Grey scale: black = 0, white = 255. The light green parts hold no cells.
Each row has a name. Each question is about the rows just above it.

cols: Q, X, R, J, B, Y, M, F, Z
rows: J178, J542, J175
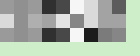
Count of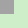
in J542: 3
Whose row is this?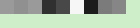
J175

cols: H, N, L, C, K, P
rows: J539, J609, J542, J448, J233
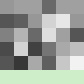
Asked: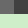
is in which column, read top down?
L
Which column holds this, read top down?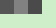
H
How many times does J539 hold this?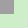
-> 4
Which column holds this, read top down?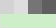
C
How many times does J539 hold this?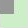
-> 1

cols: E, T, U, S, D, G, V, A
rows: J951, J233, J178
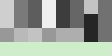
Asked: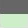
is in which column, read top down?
G
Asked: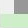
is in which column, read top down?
S

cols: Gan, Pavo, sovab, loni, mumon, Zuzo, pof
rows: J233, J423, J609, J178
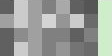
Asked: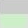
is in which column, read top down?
Pavo
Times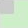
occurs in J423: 2
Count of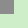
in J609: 1
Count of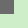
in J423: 1
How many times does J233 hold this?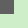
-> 2

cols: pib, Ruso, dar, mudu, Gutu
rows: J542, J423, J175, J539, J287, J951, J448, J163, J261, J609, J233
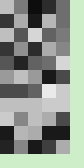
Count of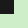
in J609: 3
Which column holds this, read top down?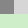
Gutu
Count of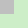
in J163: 3

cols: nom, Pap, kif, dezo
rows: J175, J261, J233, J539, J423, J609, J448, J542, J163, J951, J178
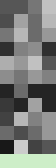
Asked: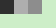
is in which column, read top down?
nom
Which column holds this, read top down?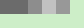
kif
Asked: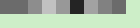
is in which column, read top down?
kif
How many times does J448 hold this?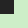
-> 3
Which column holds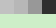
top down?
dezo
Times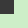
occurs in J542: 1

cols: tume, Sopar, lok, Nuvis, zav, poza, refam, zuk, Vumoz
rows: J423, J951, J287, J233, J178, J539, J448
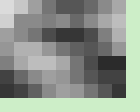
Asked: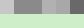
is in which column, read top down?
Sopar
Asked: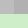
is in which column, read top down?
Vumoz
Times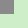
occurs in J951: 4
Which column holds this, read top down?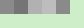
lok
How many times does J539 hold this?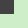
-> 3
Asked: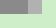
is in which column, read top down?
Sopar
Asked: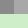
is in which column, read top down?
zuk

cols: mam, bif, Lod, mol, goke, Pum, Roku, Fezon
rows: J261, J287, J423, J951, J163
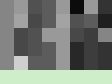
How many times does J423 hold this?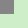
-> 2
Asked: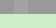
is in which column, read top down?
goke
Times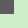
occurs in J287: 2
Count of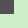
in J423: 1
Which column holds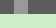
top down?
mol
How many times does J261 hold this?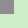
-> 0
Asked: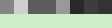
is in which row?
J163

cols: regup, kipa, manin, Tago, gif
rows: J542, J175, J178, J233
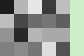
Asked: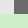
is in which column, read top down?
manin
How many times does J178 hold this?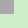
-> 2
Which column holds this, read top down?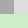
Tago
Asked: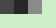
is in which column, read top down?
kipa
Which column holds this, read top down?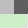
gif
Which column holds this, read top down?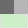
manin

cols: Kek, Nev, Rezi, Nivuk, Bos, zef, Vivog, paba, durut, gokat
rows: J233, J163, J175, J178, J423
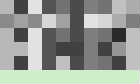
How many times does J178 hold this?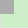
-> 0
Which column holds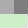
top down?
gokat
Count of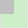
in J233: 1
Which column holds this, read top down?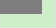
Vivog
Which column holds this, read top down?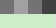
Bos
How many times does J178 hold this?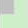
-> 1

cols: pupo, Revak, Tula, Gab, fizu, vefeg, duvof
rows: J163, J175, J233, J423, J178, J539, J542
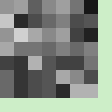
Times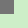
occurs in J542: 0
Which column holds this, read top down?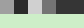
Revak
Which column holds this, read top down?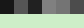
duvof

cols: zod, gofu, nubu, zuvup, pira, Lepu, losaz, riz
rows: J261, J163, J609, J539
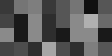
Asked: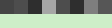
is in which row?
J539
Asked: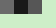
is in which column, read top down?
riz
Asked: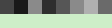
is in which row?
J163
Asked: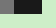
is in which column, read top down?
gofu
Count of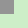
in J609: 0
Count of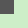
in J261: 2
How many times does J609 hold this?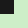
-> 3

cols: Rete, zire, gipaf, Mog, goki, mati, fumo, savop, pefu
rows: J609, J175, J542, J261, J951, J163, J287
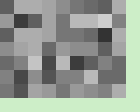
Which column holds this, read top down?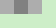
pefu
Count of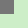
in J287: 2
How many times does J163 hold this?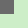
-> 2
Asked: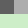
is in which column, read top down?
gipaf

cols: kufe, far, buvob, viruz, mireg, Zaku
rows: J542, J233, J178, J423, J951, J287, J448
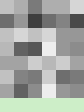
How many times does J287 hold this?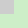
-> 1
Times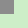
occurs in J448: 2
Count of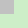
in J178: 2
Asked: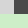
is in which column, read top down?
Zaku
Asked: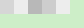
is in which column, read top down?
viruz
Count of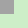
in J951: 3

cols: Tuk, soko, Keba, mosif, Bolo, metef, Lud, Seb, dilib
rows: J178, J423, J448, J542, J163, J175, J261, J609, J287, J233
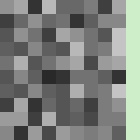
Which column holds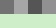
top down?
Bolo
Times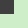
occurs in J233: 0
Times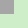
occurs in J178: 2
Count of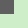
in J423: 1
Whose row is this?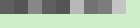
J542
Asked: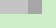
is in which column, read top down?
dilib
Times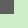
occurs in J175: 2

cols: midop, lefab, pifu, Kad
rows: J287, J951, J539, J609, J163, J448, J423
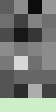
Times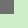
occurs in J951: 2
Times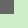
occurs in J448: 3
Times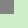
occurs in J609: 1
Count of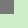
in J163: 1
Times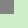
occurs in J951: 1
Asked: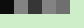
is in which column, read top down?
pifu
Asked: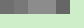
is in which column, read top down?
Kad

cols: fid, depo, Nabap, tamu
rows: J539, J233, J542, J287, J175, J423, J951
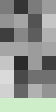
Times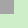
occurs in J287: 3
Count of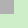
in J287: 0
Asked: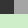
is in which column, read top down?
depo

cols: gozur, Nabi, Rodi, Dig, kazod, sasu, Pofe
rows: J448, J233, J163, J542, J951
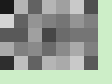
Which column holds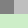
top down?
Nabi
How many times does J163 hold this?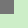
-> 2

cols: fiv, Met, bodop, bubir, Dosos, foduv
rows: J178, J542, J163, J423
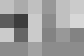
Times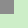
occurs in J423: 5
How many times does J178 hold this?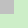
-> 3
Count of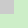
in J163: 2
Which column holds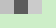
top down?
fiv
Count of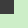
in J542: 1
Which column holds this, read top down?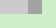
bodop

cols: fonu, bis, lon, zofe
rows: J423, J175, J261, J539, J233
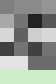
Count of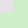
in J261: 0
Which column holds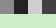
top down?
lon
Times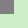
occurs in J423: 1
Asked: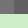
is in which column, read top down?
bis
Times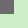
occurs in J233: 2
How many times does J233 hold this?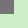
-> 0
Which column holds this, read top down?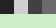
lon

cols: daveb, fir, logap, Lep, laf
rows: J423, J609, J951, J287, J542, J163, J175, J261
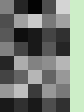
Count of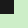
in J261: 2
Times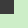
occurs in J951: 0
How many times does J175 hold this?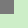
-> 1
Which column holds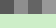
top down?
Lep
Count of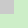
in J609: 1

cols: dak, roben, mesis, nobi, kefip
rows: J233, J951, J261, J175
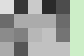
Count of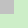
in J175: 3
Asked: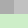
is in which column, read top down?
nobi
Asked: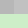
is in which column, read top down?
mesis
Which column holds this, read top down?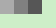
roben
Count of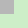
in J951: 0
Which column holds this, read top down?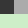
roben
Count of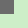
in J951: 2

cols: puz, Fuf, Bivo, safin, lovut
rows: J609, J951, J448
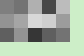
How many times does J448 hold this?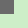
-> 0
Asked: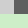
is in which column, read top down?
safin
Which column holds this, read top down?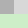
Bivo

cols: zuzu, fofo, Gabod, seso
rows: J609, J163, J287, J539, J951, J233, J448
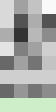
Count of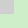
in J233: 4
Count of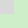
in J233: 0

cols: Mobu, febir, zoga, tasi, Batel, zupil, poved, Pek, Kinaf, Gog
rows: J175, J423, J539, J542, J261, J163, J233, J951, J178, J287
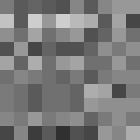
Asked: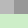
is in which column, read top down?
zupil
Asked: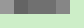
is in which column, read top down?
Batel
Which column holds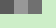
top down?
tasi
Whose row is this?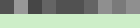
J542
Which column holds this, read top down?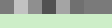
Mobu

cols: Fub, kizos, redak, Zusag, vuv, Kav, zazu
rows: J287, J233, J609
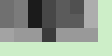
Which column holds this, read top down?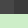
Zusag
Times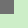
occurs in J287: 1
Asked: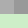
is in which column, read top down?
zazu
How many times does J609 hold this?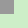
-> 5
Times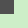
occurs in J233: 0
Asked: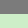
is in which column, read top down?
kizos

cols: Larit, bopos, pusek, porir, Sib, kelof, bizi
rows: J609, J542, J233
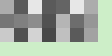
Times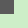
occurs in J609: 2
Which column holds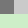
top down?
Larit
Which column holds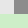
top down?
pusek

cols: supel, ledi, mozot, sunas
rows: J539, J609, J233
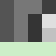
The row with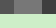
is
J539
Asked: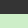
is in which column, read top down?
mozot

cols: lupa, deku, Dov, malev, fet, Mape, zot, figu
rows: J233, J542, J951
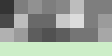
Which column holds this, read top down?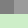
figu
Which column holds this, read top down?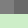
malev
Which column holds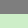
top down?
zot
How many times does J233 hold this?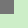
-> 0

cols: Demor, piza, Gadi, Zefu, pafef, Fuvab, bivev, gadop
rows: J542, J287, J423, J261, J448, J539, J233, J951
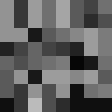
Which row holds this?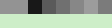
J423
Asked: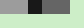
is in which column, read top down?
Gadi
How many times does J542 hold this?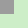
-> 1
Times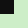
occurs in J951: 4
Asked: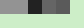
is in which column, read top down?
Demor
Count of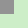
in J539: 1

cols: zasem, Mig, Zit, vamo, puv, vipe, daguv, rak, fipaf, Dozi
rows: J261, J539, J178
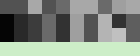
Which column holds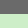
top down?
vamo
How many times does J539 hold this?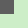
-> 1
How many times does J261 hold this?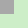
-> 4

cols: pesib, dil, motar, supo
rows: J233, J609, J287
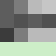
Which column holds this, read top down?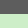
pesib
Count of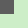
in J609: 2
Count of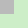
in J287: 2
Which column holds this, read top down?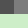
dil
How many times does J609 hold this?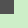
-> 2
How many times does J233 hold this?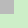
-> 1

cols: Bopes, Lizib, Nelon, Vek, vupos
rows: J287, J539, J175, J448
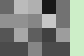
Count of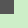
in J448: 0
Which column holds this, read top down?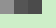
Bopes
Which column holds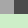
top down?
Lizib
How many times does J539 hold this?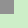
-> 2
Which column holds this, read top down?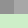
Lizib

